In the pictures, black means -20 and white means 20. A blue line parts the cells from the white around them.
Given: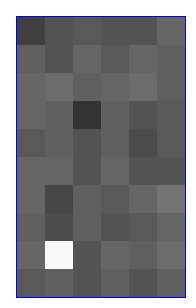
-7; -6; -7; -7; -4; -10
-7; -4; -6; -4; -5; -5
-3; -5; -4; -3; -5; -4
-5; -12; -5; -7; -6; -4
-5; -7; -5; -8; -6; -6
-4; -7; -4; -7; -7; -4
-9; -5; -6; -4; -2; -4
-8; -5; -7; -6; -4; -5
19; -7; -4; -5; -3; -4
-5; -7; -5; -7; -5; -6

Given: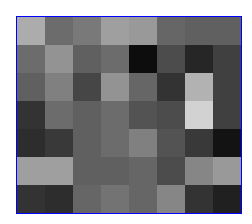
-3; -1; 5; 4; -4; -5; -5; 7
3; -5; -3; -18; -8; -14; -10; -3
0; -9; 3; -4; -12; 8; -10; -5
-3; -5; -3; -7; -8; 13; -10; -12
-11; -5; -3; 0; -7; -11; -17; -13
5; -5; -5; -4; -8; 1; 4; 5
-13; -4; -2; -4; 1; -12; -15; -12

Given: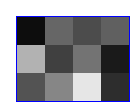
-4; -8; -5; -18
-10; -2; -16; 8
1; 16; -13; -7

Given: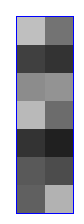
-2; 10
-12; -10
3; 2
-3; 9
-15; -12
-8; -6
8; -5

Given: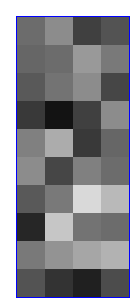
2; -10; -7; -3
-3; 4; -1; -4
-2; 2; -9; -6
-17; -10; 2; -11
7; -11; -4; 0
-9; 0; -3; 2
-1; 14; 9; -6
11; -2; -3; -14
3; 6; 8; -1
-12; -15; -8; -7

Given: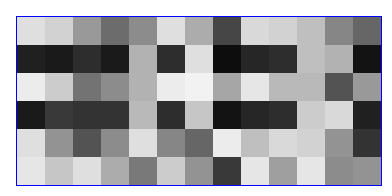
13; 4; -3; 2; 15; 7; -9; 14; 13; 10; 1; -4; 15
-16; -13; -16; 8; -13; 15; -18; -14; -13; 10; 8; -17; -15
12; -2; 2; 8; 17; 18; 6; 16; 9; 9; -7; 4; 17
-11; -12; -12; 9; -13; 11; -17; -14; -13; 12; 14; -15; -16
3; -7; 2; 15; 1; -4; 17; 10; 14; 13; 3; -12; 15
11; 15; 7; -1; 12; 3; -11; 16; 5; 16; 2; 3; 16
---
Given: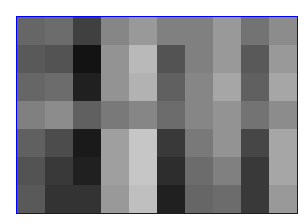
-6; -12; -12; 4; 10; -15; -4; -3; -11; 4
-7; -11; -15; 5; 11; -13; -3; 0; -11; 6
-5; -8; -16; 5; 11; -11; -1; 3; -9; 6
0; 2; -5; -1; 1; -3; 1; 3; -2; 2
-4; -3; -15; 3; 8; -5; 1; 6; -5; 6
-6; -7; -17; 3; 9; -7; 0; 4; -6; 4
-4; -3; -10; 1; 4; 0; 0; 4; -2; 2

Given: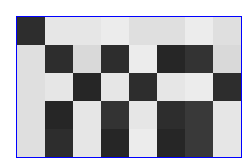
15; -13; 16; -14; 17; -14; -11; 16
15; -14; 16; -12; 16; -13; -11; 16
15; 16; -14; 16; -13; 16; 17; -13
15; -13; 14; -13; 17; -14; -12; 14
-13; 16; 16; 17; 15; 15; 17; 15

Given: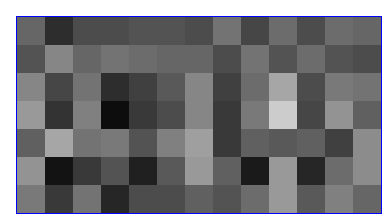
-1; -11; -2; -14; -8; -8; -5; -7; -3; 4; -6; 0; -4
3; -17; -11; -7; -15; -6; 4; -5; -16; 4; -14; -3; 2
-5; 6; -2; -1; -7; 0; 5; -11; -5; -6; -5; -10; 2
4; -12; 0; -18; -11; -8; 1; -11; -1; 12; -9; 3; -5
1; -9; -2; -13; -10; -6; 1; -10; -3; 6; -8; -1; -2
-7; 1; -4; -2; -3; -4; -4; -8; -2; -7; -3; -7; -8
-4; -13; -8; -8; -7; -7; -8; -2; -9; -3; -8; -3; -4

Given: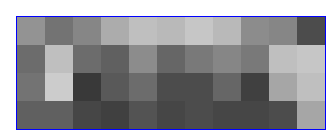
-5; -5; -9; -10; -7; -9; -8; -9; -9; -8; 6
-2; 12; -11; -6; -3; -8; -8; -4; -10; 6; 10
-3; 10; -3; -5; 2; -4; -1; 1; -1; 10; 11
3; -2; 1; 7; 10; 9; 11; 9; 2; 1; -8

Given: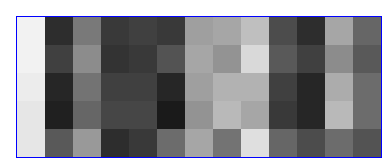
16; -6; 4; -13; -11; -3; 6; -2; 15; -4; -8; -3; -7
16; -15; -4; -9; -9; -16; 3; 9; 6; -11; -14; 9; -3
17; -14; -2; -10; -10; -14; 5; 8; 8; -10; -14; 7; -3
18; -10; 2; -12; -11; -7; 6; 3; 14; -6; -10; 2; -6
18; -13; -1; -11; -10; -11; 5; 6; 10; -8; -13; 6; -4

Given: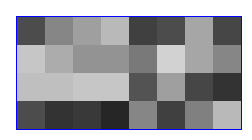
-8; -12; -11; -14; 1; -10; 0; 9
10; 10; 11; 11; -7; 5; -9; -12
11; 7; 3; 3; -1; 13; 6; 1
-8; 1; 5; 9; -10; -8; 6; -9
